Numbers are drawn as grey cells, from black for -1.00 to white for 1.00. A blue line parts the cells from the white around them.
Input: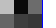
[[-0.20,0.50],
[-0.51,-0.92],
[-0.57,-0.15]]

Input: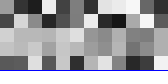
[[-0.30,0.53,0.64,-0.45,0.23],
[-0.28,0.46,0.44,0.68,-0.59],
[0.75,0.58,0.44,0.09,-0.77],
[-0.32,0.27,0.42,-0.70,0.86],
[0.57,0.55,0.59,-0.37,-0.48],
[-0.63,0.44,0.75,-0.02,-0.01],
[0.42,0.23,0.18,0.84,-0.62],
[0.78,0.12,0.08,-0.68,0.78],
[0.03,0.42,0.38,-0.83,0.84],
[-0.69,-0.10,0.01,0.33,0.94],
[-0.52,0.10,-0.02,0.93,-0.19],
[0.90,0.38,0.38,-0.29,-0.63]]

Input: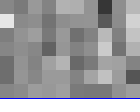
[[0.05,-0.14,-0.14,0.05,-0.01,0.80,0.06],
[0.09,0.17,0.15,0.11,0.15,0.08,-0.04],
[0.22,0.06,0.03,0.06,0.24,0.11,0.20],
[0.19,0.21,0.26,-0.23,-0.05,-0.10,0.03],
[0.25,0.21,0.41,0.18,0.20,0.11,0.40],
[-0.04,0.03,-0.18,0.02,-0.12,0.15,0.37],
[-0.06,0.29,-0.04,0.12,0.02,0.16,0.15],
[-0.06,0.51,0.29,0.59,0.45,-0.30,-0.58],
[0.14,0.22,0.26,-0.10,0.00,0.10,0.11],
[0.23,-0.33,0.03,0.39,0.53,0.65,0.44]]

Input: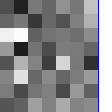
[[-0.33,-0.03,0.04,-0.35,0.20,0.88,-0.20,-0.37],
[-0.24,-0.42,0.76,0.40,-0.77,0.98,-0.06,-0.74],
[0.25,-0.08,-0.19,0.03,-0.09,-0.24,-0.57,-0.05],
[0.01,0.00,0.08,-0.52,-0.40,-0.10,-0.19,-0.20],
[0.33,-0.43,-0.20,0.67,-0.03,-0.05,-0.36,0.14],
[0.03,0.19,-0.03,-0.05,-0.04,-0.13,0.00,-0.07],
[0.09,-0.24,0.21,-0.63,-0.21,0.10,0.39,0.52]]

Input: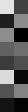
[[-0.85,-0.35,0.71,-0.54,-0.24,0.11,-0.76,0.78],
[-0.97,0.03,-0.92,-0.39,-0.13,-0.99,0.10,-0.49]]

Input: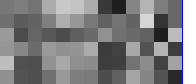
[[0.13,0.49,0.17,0.21,-0.13,-0.06],
[-0.35,-0.37,0.06,-0.40,-0.28,-0.01],
[-0.38,-0.39,-0.16,-0.21,-0.22,-0.10],
[-0.12,0.14,0.21,-0.32,0.00,0.34],
[0.19,0.32,0.13,-0.40,0.36,0.57],
[-0.01,0.12,0.16,-0.26,0.18,0.53],
[-0.04,0.09,0.34,-0.17,-0.05,0.35],
[-0.40,-0.52,-0.54,0.14,-0.24,-0.55],
[-0.25,-0.50,-0.48,-0.11,-0.09,-0.76],
[0.29,-0.10,0.32,-0.18,-0.22,0.04],
[0.05,0.10,-0.36,-0.23,0.67,0.41],
[-0.35,-0.48,0.41,-0.76,-0.59,-0.01],
[-0.69,0.28,-0.53,0.47,-0.19,-0.19]]

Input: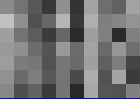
[[0.07,0.14,0.23,0.20,0.25,0.51,0.08],
[-0.38,-0.17,-0.03,0.13,-0.10,0.12,-0.10],
[-0.22,-0.01,-0.07,-0.15,-0.28,-0.37,-0.31],
[-0.54,-0.30,-0.36,-0.34,-0.54,-0.19,-0.56],
[-0.09,-0.08,-0.07,0.20,-0.19,0.42,0.12],
[-0.69,-0.42,-0.17,-0.16,-0.67,-0.56,-0.60],
[0.32,0.36,0.25,0.28,0.24,0.37,0.28],
[-0.33,-0.36,-0.25,-0.17,0.00,-0.01,-0.14],
[-0.36,0.29,-0.02,0.18,-0.66,0.05,-0.24],
[0.01,-0.54,-0.47,-0.14,0.00,0.15,0.28]]

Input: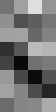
[[-0.16,0.27,0.21,-0.48,-0.62,0.26,0.12,-0.10],
[0.04,0.05,-0.44,-0.93,-0.32,0.27,-0.37,0.26],
[0.07,-0.41,-0.91,-0.11,0.47,-0.19,-0.26,0.74],
[0.34,-0.71,-0.34,-0.04,0.41,0.03,-0.08,0.15]]
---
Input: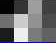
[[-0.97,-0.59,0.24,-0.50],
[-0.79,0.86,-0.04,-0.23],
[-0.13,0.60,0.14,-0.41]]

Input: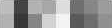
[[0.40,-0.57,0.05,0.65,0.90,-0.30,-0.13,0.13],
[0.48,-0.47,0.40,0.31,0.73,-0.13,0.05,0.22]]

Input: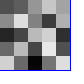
[[-0.71,-0.45,0.46,0.64,-0.63],
[-0.37,-0.27,0.18,0.55,0.28],
[-0.18,0.46,-0.45,0.82,-0.37],
[0.09,0.74,0.01,-0.53,0.38],
[0.64,-0.18,-0.96,-0.09,0.74]]

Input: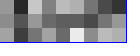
[[0.10,-0.34,0.19,-0.17,-0.26,-0.26,-0.42,-0.08,0.19],
[0.19,-0.69,0.56,0.01,0.47,0.38,-0.08,-0.42,-0.59],
[0.28,-0.51,-0.08,0.28,-0.17,0.84,0.10,0.47,0.38]]

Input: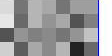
[[-0.35,0.16,0.00,0.08,-0.08,0.16,0.52],
[0.62,-0.27,0.32,0.08,0.42,-0.73,-0.18],
[0.71,-0.08,0.42,0.32,-0.08,0.24,0.24],
[0.80,-0.18,0.42,0.16,0.32,-0.35,0.00]]

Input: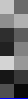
[[-0.83,-0.56],
[-0.74,0.02],
[-0.64,-0.27],
[-0.37,-0.93],
[0.11,0.39],
[0.56,-0.17],
[0.66,0.20]]
